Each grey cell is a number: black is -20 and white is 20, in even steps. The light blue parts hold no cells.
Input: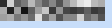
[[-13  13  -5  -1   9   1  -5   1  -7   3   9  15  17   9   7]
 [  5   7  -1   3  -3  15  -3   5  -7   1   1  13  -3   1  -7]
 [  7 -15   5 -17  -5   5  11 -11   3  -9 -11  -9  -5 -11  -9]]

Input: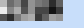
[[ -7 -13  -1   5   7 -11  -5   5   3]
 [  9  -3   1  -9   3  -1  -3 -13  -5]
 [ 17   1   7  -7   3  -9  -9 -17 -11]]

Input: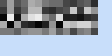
[[-19  17 -17   7  15  17   3  -3  15 -15 -15 -17 -13 -11]
 [-11   5 -11  -5   9   9 -11 -13  -9  -7  11 -11  11   3]
 [ -7   5  -7  -3   7   5  -1  -3  -3  -9 -11  -7  -5 -13]
 [ -1  -1  -5   1   3   3  -1   5  -5   1  -9  -1   1  -9]
 [  7 -19   5 -13 -15 -19 -15   3 -19  11   9  13  13   3]]

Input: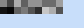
[[-17 -19  -5  -1  -7 -13  11   7  -7]
 [  1  -9   7  -5   3   3  -3  -3   5]]

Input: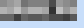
[[ -4  -4 -10  -4  -6  -6  -4  -8  -8 -10  -6]
 [  2   4   6  -2   0   0   0  -8   4   2   0]
 [  8   6  10   4   8   8   6 -12  10   4   8]]

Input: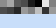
[[ -8 -10 -14   4   0  10 -12   4]
 [  2   6  -6  -8 -16 -20  16   0]]
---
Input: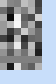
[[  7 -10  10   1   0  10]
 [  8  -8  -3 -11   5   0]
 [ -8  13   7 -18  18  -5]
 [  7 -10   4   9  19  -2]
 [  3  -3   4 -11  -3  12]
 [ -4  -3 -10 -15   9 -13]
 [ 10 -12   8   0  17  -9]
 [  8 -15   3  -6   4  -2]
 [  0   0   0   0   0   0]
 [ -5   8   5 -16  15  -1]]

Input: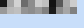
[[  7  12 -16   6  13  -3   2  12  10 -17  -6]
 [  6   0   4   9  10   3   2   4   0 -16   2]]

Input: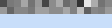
[[ -2   1  -8  -1   0   6  -2   4  -9   2   7  -3   0 -12  16   7]
 [  0   4   4  -4   1   1  -1   5   5   2   2   6   0  10  -5   1]]

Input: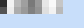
[[ 19  11 -13  18   9   5  -1   4  16]
 [ 18   9  -7  17   7   4   0   3  15]]

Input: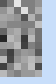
[[  0   3  -6   0  16   0]
 [  0   7   3   8  -2  15]
 [  8   0   6   5   3  -7]
 [  0  10   4   1   1   0]
 [  5  -2  -4   5   7  -1]
 [  9  -2 -14   9   6 -11]
 [  0  -3   4   5   9 -10]
 [  3  -6  -3 -10   1   4]
 [  9   5   9  -9   3   6]
 [ 10  -8 -10   0   9   4]
 [  4   7   9   3   0   4]]

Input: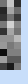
[[ 11 -13  -2]
 [  6  -3 -14]
 [ -2 -11 -12]
 [ 13   1  -1]
 [  6  -2 -12]
 [  3   9   3]
 [ -1   2   4]
 [  0   0 -18]
 [ -6  -6   5]
 [-16  -1 -10]]

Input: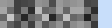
[[ -9  -8   4   3 -10  -9  -8   3   2  -8   4   2   3   4]
 [ -2 -13   6  -3 -10  -1 -13   9  -4  -2   5  -4   6   6]
 [-15  -4  -4  11  -4 -14  -4  -2   9 -14  -4  10  -4  -2]
 [  1 -11   4  -5  -9  -1 -10   4  -6  -1   3  -6   2   4]]
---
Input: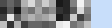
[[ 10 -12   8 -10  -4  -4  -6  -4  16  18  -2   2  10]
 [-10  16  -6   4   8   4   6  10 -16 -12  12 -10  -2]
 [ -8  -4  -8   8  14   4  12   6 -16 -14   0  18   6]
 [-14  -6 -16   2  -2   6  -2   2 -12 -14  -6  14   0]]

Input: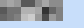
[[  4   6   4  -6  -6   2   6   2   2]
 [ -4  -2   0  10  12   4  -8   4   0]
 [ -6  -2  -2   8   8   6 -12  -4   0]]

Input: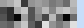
[[  5   7  11 -11   3   5   3  -1   1  -3   9]
 [ -9 -13   7  11  -7   3   9   1   9  11   7]
 [ -3  -5   5  11  -5 -11  15   3  -1   3  15]
 [ -7 -13 -19   5  -7   1  -9   9  -5 -19  -3]]

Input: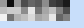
[[ 10  12  12   2  16  -2   6  10   0  -8]
 [ 18  -2   8  10  14   6   8  16  -4   0]
 [  4 -18   4  -8  -4  -6   2 -10 -12 -16]]

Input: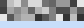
[[ -8  10  14   2  14  14  -2  -4   4   4 -10  16]
 [ 16  -6   4   8   8 -12  -6   0  16 -12  10 -12]
 [-10   6   2   6  -4   8  12   0  -8  -8   4  -6]]

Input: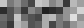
[[ -3  -7  11  -3  -7  -9   7   9  -1   3  15   3]
 [ -5 -11   9   5  -7  -5   7  -9  -1  -5   3   7]
 [ 11  -1   3  -3  -9  11   9   1   5 -11   9   5]
 [-13  -7  -1 -11   1  -3 -15 -13 -11   3   5  13]]

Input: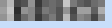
[[  3   9  -9  -7   3 -11  -5  -3  -5  11  -1  -5  -7  -3  -1]
 [  3   9 -11  -3   1 -11  -5  -1  -7   9  -7   1  -1  -9   1]
 [  5  11 -13   3   1  -9  -1  -3  -7   3  -9   5   5  -5   7]]

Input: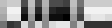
[[  8  18  18 -14   8 -14   6 -14 -16 -16   8  -6  18  18  18  18]
 [  6  16  16 -18   4 -18   2 -18 -18 -20   4 -10  14  16  16  14]
 [ 10  12  12  -8  10  -8   8  -8  -8 -10  10  -2  12  12  12  12]
 [ -2 -12 -10  14   0  14   2  14  16  16   0  12 -12 -12 -12 -12]]

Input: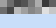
[[ -3  -9   9   5   1   3  15  11]
 [  5  -3  -9  -7  -1   7 -11  -5]]
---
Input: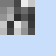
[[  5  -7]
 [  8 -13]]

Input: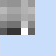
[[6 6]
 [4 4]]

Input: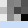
[[ 1 -9]
 [ 2  9]]

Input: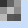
[[10  2]
 [-6 -7]]

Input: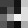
[[ -6 -16]
 [  8  18]]

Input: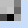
[[ 11  -4]
 [-19   5]]
